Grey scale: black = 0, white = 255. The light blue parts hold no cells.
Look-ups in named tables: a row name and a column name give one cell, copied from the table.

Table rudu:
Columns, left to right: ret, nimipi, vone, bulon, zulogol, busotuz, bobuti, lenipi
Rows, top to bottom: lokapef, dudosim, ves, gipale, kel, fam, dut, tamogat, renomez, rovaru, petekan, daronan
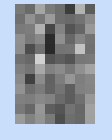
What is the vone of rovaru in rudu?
136
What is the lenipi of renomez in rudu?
132
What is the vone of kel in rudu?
113
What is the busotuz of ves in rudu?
84
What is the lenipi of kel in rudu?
112
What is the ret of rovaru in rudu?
128
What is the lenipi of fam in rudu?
121
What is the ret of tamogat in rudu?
137
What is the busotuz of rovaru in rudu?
93
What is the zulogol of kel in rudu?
116
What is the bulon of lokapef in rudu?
122
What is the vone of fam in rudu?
209
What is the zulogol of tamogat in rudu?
125
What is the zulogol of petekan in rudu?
85
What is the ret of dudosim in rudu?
112

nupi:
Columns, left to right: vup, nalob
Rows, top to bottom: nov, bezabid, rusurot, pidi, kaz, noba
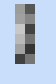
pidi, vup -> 185
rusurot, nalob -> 67
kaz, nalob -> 53
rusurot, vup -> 200
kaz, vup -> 162
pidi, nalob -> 114
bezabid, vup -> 160
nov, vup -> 155
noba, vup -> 65
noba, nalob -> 117
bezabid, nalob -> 135
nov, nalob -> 86

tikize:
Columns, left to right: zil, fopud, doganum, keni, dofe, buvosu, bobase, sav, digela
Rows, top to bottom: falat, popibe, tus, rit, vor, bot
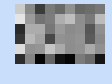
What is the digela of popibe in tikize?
187
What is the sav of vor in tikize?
170
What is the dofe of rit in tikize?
146
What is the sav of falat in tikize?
109
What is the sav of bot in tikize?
106
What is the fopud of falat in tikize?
136
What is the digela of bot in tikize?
21
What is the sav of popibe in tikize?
121
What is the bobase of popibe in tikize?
142
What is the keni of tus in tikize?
119
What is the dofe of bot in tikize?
18
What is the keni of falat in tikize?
121
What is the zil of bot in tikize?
44
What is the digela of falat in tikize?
119
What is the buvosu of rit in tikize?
142
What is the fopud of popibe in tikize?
155

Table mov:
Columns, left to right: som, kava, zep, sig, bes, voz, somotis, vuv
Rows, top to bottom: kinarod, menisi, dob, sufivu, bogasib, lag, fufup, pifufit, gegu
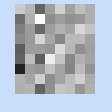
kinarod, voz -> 162
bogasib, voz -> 182
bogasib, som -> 94
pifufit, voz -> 187
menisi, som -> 110
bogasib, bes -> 218
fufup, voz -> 132

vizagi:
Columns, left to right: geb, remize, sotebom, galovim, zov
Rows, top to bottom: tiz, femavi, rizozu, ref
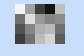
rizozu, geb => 83
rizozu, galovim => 185
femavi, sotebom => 153
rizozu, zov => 111
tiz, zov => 191
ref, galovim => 213
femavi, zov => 140
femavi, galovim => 132
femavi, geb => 111
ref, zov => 92
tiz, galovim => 19
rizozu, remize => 133
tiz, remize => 161
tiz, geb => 244
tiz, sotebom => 62
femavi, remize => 222
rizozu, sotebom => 175
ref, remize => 114
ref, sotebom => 189

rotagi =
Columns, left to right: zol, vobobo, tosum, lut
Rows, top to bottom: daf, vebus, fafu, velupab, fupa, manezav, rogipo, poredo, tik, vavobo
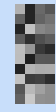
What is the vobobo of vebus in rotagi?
36
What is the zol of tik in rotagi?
86
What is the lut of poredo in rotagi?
45
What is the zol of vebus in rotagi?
99
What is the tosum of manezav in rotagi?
88
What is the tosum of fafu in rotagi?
135
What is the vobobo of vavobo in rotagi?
200
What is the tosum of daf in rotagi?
105
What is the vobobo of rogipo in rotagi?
180
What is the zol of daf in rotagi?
176
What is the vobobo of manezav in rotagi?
31
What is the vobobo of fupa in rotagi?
150
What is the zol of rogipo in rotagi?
35
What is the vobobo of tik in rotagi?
184
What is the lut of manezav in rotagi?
87
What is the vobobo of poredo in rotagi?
60
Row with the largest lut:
rogipo

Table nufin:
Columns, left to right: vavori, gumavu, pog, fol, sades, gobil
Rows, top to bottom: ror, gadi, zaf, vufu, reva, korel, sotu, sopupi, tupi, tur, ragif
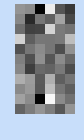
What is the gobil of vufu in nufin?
189
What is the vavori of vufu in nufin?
209
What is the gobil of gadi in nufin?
72
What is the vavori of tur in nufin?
161
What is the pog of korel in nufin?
143
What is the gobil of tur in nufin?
112
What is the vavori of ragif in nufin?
99
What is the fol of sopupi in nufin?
175
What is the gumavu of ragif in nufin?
124
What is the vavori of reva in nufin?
81
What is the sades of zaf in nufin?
122
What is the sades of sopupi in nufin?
95
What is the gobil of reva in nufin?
145
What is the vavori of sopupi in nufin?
174
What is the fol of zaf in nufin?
211
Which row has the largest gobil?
vufu

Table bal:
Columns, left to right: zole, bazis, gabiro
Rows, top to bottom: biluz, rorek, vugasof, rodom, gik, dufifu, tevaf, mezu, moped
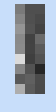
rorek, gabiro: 73
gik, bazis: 67
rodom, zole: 137
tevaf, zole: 134
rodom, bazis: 66
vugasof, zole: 149
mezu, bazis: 96
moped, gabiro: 74
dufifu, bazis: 63
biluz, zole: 122
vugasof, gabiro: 67
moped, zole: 173
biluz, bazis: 79
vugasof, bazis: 83
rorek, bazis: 80
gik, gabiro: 90
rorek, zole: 133
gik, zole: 139
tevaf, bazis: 83
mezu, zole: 88

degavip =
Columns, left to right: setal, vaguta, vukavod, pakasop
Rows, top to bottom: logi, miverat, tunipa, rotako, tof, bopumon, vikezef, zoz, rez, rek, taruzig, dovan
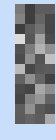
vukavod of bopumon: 84
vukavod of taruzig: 90
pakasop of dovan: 168
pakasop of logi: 93
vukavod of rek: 150
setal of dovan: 91
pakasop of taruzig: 80
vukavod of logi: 93
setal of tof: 82
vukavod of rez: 168
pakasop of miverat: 72
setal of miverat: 131
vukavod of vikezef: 89

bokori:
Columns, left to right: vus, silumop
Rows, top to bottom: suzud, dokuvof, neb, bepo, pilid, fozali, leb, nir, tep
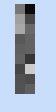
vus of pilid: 95
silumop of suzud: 11
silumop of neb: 105
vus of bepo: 88
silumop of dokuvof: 73
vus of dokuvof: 160
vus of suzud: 118
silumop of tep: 95
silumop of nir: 76
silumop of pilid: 98
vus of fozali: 99
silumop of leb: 204
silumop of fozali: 54
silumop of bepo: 98
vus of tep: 82
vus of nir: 81
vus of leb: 70
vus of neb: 168

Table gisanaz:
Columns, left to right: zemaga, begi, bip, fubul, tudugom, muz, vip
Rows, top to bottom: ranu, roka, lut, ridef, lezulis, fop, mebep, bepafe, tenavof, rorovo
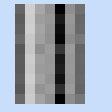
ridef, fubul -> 144
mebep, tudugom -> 31
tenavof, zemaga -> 88
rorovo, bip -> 162
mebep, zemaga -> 91
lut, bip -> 164
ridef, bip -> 160
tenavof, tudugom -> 47
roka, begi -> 204
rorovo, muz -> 139
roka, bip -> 157
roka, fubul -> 151
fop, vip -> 103
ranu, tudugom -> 3
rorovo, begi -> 203
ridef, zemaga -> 106

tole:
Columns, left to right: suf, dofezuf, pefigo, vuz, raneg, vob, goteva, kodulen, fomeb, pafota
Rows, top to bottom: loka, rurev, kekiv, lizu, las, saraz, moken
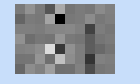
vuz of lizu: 116
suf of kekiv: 127
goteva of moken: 129
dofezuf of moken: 141
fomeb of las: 105
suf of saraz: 116
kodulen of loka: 119
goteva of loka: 123
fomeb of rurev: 120
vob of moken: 112
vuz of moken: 158
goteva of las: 125
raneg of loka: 170
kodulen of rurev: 140
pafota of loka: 128
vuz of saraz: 111
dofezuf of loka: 146
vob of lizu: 121
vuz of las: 220

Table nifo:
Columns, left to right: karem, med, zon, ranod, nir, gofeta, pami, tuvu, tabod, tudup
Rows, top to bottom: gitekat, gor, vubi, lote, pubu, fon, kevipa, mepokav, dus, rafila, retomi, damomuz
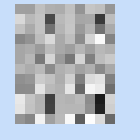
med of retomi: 194
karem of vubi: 194
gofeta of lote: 190
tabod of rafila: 28
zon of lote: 188
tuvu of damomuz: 253
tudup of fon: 201
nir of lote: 169
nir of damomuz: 185
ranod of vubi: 113
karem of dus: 139
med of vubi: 170
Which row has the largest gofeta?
damomuz

